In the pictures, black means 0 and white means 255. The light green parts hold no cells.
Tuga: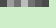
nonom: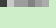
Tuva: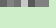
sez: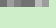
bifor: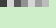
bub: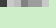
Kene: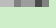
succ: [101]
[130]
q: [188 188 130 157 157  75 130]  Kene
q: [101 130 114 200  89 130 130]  Tuva
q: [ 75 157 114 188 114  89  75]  Tuga
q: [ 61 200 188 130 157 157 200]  bub
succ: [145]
[213]

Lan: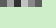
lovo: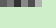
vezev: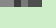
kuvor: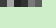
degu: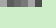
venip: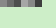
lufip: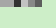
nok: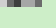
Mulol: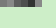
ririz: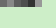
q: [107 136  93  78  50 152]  ririz
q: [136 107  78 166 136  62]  venip

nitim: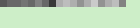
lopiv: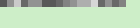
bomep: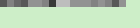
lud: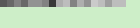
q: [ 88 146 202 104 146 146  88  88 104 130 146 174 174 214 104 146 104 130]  lopiv
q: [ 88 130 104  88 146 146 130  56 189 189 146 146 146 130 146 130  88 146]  bomep
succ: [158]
[189]
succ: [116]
[104]

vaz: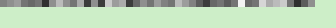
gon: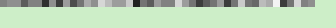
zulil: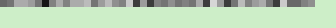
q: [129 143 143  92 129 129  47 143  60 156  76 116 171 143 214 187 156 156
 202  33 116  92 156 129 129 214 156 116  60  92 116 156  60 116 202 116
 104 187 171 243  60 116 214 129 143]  gon
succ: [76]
[116]
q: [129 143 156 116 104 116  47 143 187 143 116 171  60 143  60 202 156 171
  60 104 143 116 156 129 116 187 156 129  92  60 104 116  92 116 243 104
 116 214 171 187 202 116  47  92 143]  vaz

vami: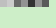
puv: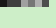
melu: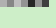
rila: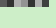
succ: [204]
[105]
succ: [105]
[147]
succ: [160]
[118]
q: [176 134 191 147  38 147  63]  melu
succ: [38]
[147]

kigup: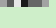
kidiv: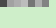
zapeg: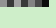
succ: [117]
[174]
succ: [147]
[57]

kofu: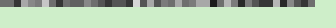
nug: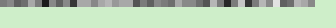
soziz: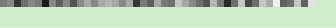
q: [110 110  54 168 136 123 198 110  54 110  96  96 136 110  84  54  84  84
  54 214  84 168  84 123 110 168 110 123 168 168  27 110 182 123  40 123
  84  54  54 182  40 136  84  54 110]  kofu
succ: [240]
[96]
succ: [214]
[84]
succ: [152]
[168]
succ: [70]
[110]
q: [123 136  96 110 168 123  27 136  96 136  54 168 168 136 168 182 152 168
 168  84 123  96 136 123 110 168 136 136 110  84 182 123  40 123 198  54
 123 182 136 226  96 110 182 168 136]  nug

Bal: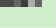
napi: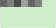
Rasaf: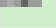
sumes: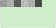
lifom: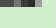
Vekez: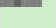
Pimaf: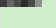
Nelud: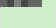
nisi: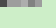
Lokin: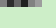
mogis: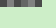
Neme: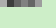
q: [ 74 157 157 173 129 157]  nisi
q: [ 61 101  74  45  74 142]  Pimaf
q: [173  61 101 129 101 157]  Neme
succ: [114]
[61]
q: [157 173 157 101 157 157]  Rasaf
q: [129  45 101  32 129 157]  Lokin
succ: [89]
[187]

